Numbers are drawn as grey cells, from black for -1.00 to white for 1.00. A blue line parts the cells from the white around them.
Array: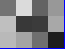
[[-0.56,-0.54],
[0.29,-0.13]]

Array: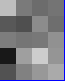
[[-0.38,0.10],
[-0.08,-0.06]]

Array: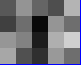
[[-0.14,-0.93],
[0.02,-0.78]]

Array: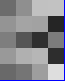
[[0.29,0.27],
[-0.33,-0.63]]

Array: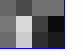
[[0.70,-0.50],
[0.60,-0.63]]

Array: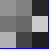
[[-0.18,0.59],
[-0.47,-0.76]]
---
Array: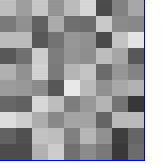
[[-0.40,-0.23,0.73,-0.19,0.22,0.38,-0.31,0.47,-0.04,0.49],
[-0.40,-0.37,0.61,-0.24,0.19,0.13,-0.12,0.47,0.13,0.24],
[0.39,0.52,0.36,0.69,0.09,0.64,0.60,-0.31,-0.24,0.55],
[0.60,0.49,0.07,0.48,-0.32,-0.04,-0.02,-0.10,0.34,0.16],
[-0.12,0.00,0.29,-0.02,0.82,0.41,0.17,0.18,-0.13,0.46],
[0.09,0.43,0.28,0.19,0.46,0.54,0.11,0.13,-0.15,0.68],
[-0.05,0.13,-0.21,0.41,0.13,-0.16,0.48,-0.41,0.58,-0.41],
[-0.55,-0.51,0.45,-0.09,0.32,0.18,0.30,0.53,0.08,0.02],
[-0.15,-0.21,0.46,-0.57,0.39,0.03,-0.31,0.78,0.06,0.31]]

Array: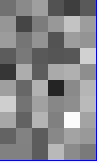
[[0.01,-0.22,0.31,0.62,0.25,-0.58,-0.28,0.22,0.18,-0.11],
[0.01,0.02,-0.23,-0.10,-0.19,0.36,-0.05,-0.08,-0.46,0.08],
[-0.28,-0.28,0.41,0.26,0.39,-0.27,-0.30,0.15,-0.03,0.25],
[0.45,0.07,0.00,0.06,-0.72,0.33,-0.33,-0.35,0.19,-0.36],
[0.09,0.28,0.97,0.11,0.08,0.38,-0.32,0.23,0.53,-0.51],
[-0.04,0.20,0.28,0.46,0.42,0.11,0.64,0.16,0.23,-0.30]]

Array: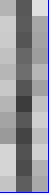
[[0.54,0.67,0.67,0.21,0.29,0.42,0.57,0.43,0.51,0.59,0.61,0.41],
[-0.26,-0.40,-0.36,-0.47,-0.31,-0.53,-0.33,-0.14,-0.19,-0.33,-0.29,-0.31],
[0.32,0.39,0.63,0.48,0.62,0.51,0.26,0.43,0.23,0.28,0.31,0.76]]

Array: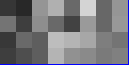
[[-0.51,-0.56,-0.09,-0.58],
[-0.39,-0.18,-0.51,-0.69],
[-0.26,-0.26,0.11,0.17],
[0.41,0.48,-0.18,0.38],
[0.14,0.41,-0.48,-0.18],
[0.08,0.31,0.21,0.66],
[-0.04,-0.01,-0.19,-0.19],
[0.00,-0.09,0.19,0.17]]

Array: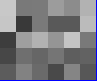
[[-0.28,-0.44,-0.52,0.55,0.57],
[0.02,-0.13,0.25,-0.55,-0.05],
[-0.17,-0.20,0.40,-0.04,-0.04],
[-0.43,-0.08,0.17,-0.30,0.22],
[0.04,-0.26,0.54,-0.30,0.10],
[-0.32,-0.23,-0.05,0.47,0.40]]

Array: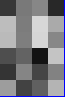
[[0.23,-0.59,-0.39,0.46,0.48,-0.57],
[-0.48,0.04,-0.22,-0.01,-0.03,-0.05],
[-0.25,-0.46,-0.85,0.67,0.69,0.06],
[0.41,0.02,0.54,0.06,0.33,-0.69]]

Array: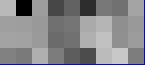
[[0.01,0.28,0.25,0.45],
[-0.04,0.27,0.24,-1.00],
[0.37,0.21,0.20,0.23],
[-0.03,-0.16,-0.12,-0.44],
[-0.27,-0.11,-0.08,-0.23],
[-0.40,0.38,0.33,-0.65],
[0.47,0.51,0.42,-0.06],
[0.57,0.13,0.12,-0.11],
[-0.02,0.22,0.20,0.29]]

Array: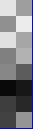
[[-0.48,-0.51,-0.93,0.06,0.00,0.76,0.13,0.79],
[0.17,-0.69,-0.82,-0.28,0.40,0.30,0.85,0.24]]
